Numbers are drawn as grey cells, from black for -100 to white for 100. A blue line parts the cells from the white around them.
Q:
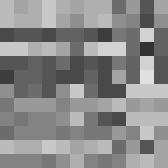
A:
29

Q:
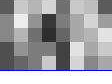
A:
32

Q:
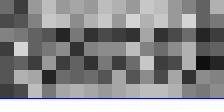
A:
10

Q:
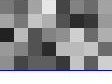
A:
62

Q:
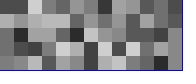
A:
7

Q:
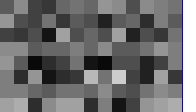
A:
36
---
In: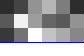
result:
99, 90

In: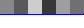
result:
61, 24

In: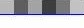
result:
52, 44

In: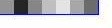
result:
79, 50

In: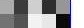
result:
90, 81

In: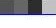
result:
51, -20

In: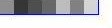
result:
66, 48

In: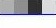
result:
72, 37

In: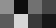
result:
68, 14

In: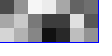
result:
93, 85
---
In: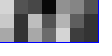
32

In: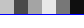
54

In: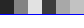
-70

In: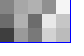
-51

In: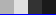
40

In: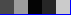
-43

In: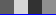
-26

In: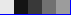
83

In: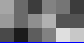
-43

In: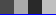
-42
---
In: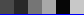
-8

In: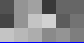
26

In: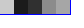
-62

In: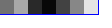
-68

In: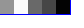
-18

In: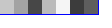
-44
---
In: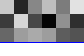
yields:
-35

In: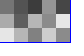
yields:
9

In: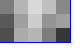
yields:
-58

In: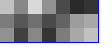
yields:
51

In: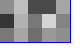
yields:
11

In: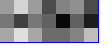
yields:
49

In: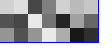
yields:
-63
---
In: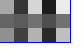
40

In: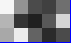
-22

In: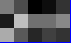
-70

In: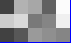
21

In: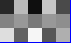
93

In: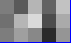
7
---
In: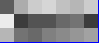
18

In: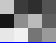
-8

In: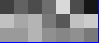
13

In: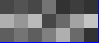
-17

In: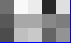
-21

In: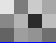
15
